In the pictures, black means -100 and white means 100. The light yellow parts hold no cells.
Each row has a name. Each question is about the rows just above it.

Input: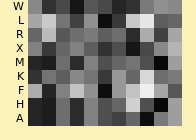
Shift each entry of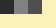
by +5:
-61; 6; -33
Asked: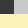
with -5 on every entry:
-60; 53
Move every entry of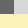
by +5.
-15; 74

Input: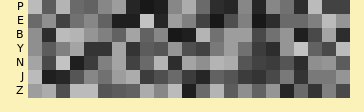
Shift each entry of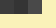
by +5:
-48; -54; -38
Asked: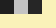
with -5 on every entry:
-81; 48; -75
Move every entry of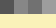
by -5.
-38; 1; -16; 18
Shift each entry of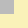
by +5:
52
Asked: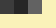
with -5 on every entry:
-58; -75; -28
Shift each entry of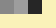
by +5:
11; 28; -65
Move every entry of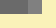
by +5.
-12; -12; 5

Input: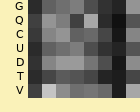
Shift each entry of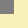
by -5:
-7
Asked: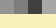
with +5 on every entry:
21; 3; -45; 36
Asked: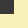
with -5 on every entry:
-60

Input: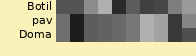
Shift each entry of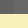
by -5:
-28; -23
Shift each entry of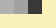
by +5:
43; 32; -51
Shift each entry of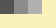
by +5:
-29; 15; 43
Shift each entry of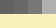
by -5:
-28; -23; -12; 33
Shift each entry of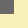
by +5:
-13
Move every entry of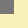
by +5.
-2
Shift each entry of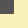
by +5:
-29

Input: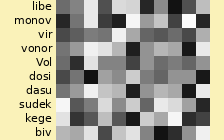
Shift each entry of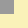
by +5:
26
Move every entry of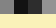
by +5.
8; -81; -60; 20
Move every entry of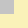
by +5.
59
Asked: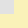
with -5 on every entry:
72

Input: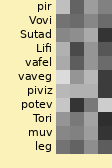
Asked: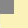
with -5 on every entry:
1
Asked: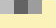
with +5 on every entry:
55; -17; 28
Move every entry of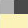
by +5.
44; -37
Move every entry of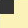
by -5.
-64
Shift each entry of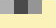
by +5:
44; -37; 22
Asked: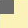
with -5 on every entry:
-21
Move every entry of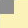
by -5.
6

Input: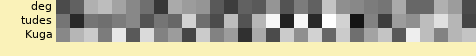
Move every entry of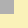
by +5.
43
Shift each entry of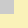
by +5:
64

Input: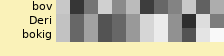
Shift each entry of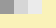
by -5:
15; 63; 79
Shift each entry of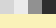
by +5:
73; 89; 19; -59
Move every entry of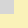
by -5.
63
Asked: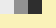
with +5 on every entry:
89; 19; -59
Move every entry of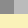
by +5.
14; 52

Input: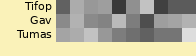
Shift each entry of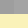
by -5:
19; 24
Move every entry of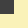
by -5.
-55

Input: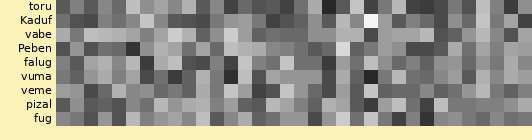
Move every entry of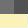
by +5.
-7; -31
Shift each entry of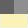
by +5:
-19; 17
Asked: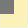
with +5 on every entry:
-1
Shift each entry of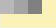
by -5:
39; 23; -5
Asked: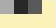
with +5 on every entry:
39; -64; -25
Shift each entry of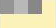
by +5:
22; 49; 11

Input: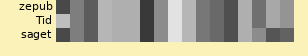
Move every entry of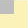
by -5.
44
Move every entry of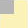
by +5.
48
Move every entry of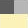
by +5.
-23; 48
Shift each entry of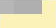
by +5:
48; 42; 42
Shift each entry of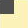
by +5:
-33

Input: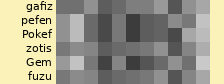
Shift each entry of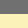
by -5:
-17; -17
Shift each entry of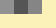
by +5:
19; -28; 9
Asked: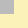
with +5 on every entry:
52
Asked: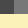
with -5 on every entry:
-48; -11
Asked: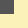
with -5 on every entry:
-38
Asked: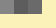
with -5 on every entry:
-1; -32; -22
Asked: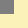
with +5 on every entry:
4

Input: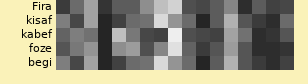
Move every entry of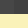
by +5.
-39; -44
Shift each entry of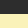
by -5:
-70; -70
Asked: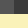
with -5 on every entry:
-38; -59
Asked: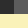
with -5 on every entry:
-70; -33
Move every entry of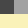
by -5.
-49; 22
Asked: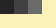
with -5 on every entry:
-76; -54; -21
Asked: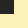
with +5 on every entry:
-66

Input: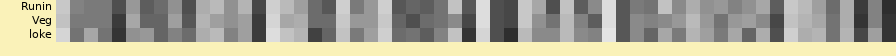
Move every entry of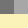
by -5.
-15; 26
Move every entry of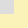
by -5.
68

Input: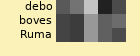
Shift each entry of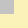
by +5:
58
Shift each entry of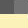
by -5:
-35; -15
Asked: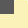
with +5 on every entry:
-25
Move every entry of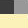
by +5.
-48; 24
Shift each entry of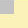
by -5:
48

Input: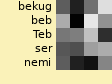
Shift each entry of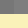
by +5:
-2; 4
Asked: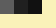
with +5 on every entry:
-22; -70; -82
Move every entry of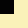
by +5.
-93

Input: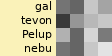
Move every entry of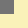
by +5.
-4
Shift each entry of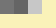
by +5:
-4; -16; 61
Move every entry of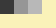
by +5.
-50; 23; 49
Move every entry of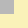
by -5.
39
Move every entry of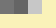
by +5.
-4; -16; 61

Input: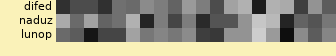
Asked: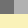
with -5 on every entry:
-17; 34
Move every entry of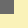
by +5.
-12

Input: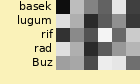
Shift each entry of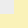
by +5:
91
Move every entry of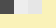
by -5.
-45; 81; 75
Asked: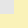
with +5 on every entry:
85
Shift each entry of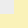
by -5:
81
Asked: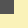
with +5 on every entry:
-30
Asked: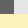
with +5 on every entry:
-18; 85
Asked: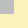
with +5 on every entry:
53

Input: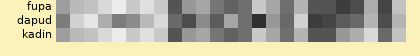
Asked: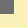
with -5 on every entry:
-18
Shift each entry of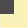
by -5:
-45
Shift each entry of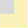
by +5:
75

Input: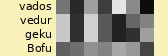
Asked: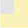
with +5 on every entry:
84
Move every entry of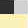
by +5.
-58; 68
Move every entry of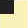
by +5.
-69
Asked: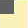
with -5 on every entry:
-30

